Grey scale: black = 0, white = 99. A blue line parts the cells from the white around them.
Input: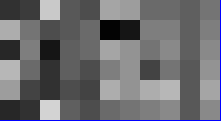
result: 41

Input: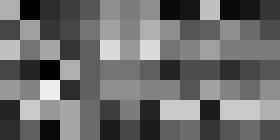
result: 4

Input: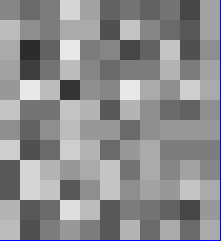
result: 45

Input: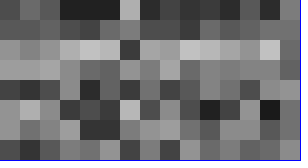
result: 34

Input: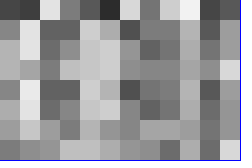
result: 94

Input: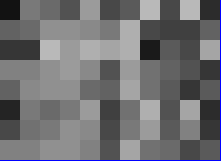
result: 28
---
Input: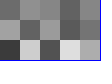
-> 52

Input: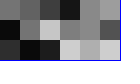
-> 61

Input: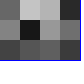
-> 16

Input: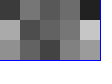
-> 13

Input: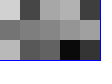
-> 24

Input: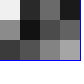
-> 10
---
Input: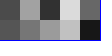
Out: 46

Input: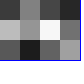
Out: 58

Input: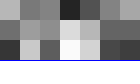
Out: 61

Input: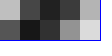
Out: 9

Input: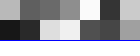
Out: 16

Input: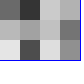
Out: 63

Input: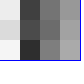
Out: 29

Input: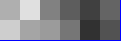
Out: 64
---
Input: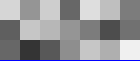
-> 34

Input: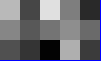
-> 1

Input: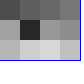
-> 84

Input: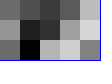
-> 70

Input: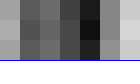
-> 42

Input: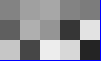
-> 92

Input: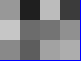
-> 63

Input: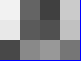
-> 59

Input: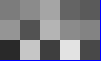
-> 24
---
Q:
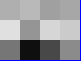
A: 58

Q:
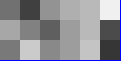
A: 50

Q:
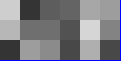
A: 43

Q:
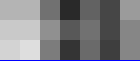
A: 78

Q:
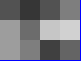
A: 42

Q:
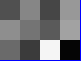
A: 45

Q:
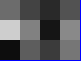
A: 50
